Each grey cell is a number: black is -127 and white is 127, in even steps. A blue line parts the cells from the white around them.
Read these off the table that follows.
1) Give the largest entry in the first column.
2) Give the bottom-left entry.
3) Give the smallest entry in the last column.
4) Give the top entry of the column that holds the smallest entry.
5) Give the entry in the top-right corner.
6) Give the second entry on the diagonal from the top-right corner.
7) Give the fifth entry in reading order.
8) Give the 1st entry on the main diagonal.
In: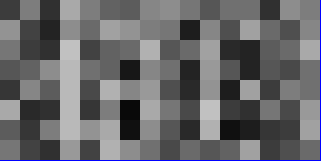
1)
41
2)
-9
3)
-21
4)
-35
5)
-2
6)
-48
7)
-2
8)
-67

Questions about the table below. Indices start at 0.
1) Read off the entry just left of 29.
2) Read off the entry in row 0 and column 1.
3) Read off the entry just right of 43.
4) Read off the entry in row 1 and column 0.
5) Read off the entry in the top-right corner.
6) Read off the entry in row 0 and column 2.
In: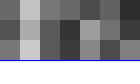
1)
-74
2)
66
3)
-37
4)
-44
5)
-81
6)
-8

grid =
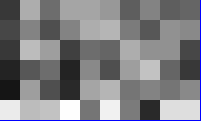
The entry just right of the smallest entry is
30
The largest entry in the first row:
45
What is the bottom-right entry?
94
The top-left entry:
-71
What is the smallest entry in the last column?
-71
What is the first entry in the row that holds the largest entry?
107
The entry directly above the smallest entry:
-92
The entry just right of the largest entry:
-10
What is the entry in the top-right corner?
-26
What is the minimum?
-106
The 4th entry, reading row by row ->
37
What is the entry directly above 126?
-86

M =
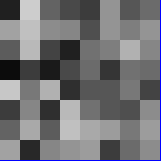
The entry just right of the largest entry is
-28
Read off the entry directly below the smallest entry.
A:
71
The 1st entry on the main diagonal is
-95
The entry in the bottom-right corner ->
12
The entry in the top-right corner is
-20
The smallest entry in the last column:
-60
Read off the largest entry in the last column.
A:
28
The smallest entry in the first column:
-115
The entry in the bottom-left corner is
34
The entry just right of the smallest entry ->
-67
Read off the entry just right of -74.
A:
-14
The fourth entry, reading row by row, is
-54
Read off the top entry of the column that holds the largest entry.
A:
77
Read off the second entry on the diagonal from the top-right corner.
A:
-1
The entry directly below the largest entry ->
64
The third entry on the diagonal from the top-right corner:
-1

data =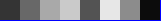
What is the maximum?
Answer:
103
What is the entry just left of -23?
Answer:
-75
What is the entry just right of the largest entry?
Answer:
12

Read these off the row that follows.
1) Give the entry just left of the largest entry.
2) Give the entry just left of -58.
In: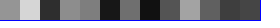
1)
21
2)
-65

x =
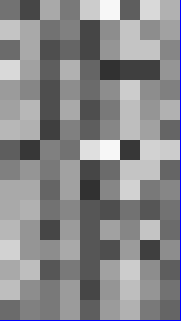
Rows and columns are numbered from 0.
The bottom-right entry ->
-26
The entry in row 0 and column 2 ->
41
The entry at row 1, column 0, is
68
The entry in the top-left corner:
-13
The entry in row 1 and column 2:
-13
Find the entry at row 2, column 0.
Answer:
-20
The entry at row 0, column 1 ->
-57
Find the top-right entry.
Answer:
49
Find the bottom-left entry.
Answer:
-20
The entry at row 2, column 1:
41
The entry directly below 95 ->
-57

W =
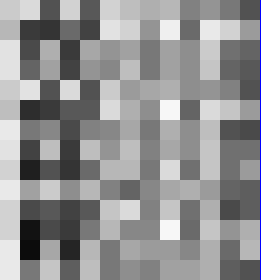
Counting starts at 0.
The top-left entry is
75
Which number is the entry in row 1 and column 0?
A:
55
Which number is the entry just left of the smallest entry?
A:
105
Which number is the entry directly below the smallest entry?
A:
-7
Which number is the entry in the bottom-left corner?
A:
105
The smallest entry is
-115
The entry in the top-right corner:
-45
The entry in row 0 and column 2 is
-45
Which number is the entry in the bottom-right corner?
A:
-45
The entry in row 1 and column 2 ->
-75
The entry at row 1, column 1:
-69
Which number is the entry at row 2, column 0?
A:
98
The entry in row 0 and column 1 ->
90
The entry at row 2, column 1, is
-53

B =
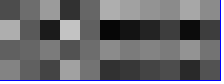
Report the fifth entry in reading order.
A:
-25
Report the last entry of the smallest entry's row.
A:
-66
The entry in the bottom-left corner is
3
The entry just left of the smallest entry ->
-31
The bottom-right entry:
-45
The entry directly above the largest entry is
-78
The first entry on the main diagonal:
-51
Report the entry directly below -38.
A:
-25
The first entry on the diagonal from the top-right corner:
11
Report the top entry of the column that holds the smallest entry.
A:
46
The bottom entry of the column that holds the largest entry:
33
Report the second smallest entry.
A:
-115
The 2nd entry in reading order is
-18
